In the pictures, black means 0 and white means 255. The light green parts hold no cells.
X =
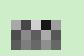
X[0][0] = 168
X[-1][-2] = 143
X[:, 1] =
[70, 138, 126]
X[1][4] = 87
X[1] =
[77, 138, 93, 171, 87]

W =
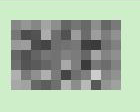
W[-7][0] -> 135
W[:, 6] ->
[117, 156, 119, 123, 126, 112, 140]
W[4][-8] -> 101
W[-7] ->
[135, 150, 134, 164, 142, 101, 117, 105, 142, 103, 121]
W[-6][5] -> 82
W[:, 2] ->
[134, 83, 76, 100, 90, 143, 103]
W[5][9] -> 133
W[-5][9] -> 113
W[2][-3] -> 59
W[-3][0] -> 111
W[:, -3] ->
[142, 157, 59, 165, 120, 204, 88]
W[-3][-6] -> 168
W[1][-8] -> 172
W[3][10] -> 143
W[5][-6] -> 69
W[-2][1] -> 121
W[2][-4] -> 63
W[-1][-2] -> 148
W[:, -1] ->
[121, 145, 128, 143, 130, 145, 160]
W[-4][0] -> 103
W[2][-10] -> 157
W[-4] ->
[103, 81, 100, 118, 114, 129, 123, 102, 165, 131, 143]

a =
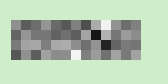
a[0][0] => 143
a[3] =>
[87, 144, 93, 161, 140, 141, 244, 127, 156, 113, 162, 121, 162]
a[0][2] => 109
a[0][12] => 128
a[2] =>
[123, 163, 167, 126, 169, 172, 141, 112, 147, 35, 101, 122, 117]
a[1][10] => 118
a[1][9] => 178
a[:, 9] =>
[241, 178, 35, 113]
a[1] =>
[101, 149, 118, 119, 98, 112, 94, 164, 21, 178, 118, 155, 140]
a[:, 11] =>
[110, 155, 122, 121]

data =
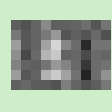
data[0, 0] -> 94
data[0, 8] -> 86
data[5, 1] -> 87
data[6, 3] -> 90
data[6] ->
[96, 104, 92, 90, 83, 126, 101, 81, 94, 119]
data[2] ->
[157, 87, 100, 162, 213, 134, 107, 41, 115, 116]
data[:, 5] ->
[97, 85, 134, 98, 132, 161, 126]
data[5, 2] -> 99
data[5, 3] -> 178
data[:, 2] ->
[100, 100, 100, 105, 95, 99, 92]
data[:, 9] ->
[116, 80, 116, 101, 113, 146, 119]
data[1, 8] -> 105
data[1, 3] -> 121
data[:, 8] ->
[86, 105, 115, 106, 108, 109, 94]
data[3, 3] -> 180

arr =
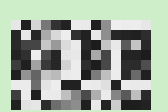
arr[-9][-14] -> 231
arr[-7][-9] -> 219
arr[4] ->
[61, 32, 162, 57, 38, 210, 236, 46, 29, 72, 235, 44, 43, 78]
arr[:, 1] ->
[32, 231, 67, 48, 32, 147, 235, 235, 226]
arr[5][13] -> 32
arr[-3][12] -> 233
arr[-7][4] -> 153
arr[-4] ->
[32, 147, 100, 197, 186, 234, 236, 29, 124, 191, 236, 42, 106, 32]
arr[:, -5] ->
[143, 142, 196, 69, 72, 191, 223, 235, 35]
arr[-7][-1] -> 40
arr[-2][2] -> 32
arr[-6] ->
[35, 48, 237, 76, 37, 229, 232, 33, 169, 69, 236, 36, 35, 28]
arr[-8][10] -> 38
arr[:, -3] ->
[236, 35, 90, 36, 44, 42, 235, 90, 29]
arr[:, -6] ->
[31, 232, 28, 169, 29, 124, 233, 174, 233]
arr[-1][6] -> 141
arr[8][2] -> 230
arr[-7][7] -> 41
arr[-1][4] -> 109
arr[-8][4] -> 216
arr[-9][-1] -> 231
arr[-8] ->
[38, 231, 38, 170, 216, 237, 48, 33, 232, 142, 38, 35, 32, 45]

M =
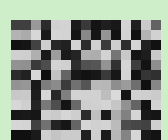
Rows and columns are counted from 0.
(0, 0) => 63
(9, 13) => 25
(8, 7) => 206
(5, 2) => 216
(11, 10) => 183
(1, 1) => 171
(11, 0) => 16
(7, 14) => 203
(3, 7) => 176
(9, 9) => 27
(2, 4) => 39
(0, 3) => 43
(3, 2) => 175
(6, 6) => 113
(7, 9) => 189
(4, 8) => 86
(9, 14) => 21
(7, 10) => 218
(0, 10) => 24
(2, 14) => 17
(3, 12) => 20
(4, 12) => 62
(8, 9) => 212
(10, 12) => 71
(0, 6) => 27
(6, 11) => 155
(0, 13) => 202
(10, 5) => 22
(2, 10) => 206
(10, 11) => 77
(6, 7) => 85
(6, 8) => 185
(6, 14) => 134
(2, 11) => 44
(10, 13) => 66
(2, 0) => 17
